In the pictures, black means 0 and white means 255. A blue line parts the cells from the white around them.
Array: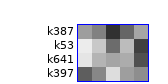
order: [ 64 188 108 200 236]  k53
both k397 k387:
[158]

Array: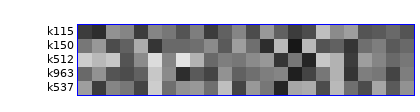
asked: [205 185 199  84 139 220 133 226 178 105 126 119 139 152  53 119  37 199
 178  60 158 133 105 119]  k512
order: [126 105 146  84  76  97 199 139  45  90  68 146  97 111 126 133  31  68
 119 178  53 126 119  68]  k963

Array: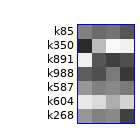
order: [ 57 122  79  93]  k988
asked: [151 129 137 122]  k587

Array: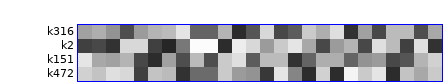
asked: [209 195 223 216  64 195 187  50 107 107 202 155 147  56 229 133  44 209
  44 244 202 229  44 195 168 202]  k472
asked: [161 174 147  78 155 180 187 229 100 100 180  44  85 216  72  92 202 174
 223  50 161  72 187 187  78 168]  k316
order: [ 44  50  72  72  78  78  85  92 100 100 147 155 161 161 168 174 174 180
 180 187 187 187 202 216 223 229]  k316

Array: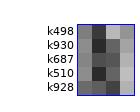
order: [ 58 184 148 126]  k498
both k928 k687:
[178]

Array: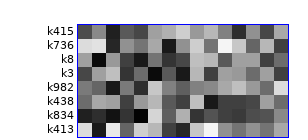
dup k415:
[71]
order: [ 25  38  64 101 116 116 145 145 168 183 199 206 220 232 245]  k413
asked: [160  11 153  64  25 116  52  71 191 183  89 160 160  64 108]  k8
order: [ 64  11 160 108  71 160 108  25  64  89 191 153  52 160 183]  k3
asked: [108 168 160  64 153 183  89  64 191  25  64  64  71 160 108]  k438
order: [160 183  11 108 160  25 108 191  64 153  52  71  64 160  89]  k3

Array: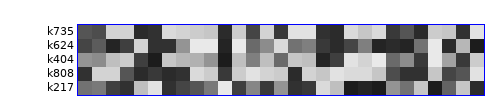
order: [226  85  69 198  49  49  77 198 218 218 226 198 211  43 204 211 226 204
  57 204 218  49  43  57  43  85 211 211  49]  k808
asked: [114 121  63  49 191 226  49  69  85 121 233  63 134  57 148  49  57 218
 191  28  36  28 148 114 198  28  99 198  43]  k217
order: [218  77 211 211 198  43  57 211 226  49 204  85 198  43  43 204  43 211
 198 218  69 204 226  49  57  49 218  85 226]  k735

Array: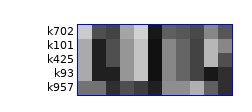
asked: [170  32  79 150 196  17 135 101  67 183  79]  k425
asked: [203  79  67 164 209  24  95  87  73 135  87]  k702
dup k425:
[79]

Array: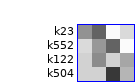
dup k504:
[210]
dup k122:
[210]
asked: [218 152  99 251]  k552
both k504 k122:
[210]
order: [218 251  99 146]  k23

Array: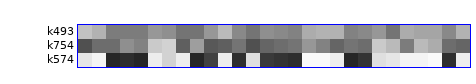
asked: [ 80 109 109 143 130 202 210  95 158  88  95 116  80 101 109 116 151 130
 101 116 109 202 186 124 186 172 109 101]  k754
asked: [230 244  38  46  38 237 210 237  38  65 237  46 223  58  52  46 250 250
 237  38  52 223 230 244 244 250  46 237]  k574
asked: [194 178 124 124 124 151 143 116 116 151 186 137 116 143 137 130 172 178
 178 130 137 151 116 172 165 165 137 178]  k493

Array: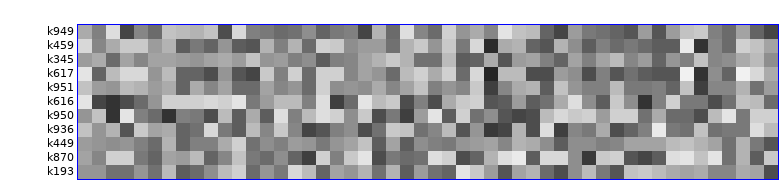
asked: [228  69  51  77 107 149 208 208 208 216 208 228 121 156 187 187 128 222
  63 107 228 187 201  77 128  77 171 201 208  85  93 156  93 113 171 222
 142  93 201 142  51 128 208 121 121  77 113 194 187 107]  k616
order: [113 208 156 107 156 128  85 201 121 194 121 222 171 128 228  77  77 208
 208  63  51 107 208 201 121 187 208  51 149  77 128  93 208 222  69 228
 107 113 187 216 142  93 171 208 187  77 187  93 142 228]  k950

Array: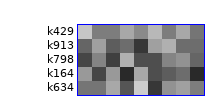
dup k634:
[117]
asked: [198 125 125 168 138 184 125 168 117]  k429
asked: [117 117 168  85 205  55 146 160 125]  k634

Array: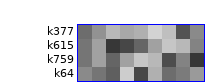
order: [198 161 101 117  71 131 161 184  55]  k615
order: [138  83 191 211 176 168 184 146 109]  k377

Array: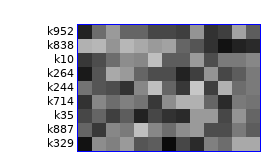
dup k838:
[183]
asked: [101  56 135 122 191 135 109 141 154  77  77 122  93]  k887
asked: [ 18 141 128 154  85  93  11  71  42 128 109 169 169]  k329
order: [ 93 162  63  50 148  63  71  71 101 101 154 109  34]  k952
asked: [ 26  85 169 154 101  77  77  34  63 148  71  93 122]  k264
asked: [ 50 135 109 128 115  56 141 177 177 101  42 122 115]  k714
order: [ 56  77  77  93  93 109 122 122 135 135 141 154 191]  k10

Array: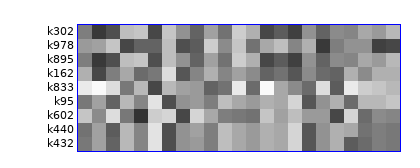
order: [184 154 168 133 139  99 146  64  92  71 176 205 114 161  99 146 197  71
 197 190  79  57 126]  k302
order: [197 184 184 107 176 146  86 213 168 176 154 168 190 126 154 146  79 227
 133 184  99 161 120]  k95
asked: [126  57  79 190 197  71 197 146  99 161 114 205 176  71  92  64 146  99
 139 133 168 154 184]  k302

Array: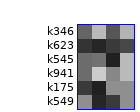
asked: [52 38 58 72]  k623
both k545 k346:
[186]
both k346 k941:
[186]
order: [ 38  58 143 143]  k549

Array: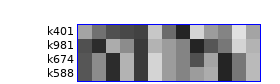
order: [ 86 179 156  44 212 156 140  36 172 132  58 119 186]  k588
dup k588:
[156]

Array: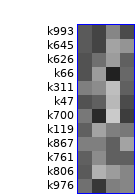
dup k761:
[96]
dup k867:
[127]
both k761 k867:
[96]
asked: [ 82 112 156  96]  k626
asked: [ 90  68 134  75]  k993
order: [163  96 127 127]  k867

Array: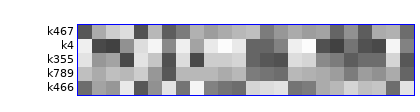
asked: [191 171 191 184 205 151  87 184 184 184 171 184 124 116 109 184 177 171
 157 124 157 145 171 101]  k789
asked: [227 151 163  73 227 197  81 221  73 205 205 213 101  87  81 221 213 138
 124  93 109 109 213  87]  k355
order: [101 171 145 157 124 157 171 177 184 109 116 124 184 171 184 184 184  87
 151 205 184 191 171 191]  k789
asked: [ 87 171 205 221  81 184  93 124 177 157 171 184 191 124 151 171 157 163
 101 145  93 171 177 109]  k467
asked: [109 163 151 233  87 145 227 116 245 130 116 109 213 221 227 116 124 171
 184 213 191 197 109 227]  k466

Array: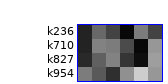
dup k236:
[67]
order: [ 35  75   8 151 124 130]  k710
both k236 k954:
[124]
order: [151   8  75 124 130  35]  k710
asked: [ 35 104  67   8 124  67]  k236

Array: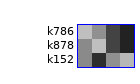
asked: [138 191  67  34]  k878
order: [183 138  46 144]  k152
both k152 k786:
[144]
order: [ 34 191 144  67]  k786

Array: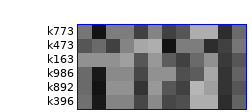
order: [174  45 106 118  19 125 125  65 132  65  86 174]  k773
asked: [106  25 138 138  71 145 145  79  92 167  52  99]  k986
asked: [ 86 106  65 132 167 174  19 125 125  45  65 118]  k473
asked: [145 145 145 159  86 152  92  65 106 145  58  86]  k163
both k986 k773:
[106]

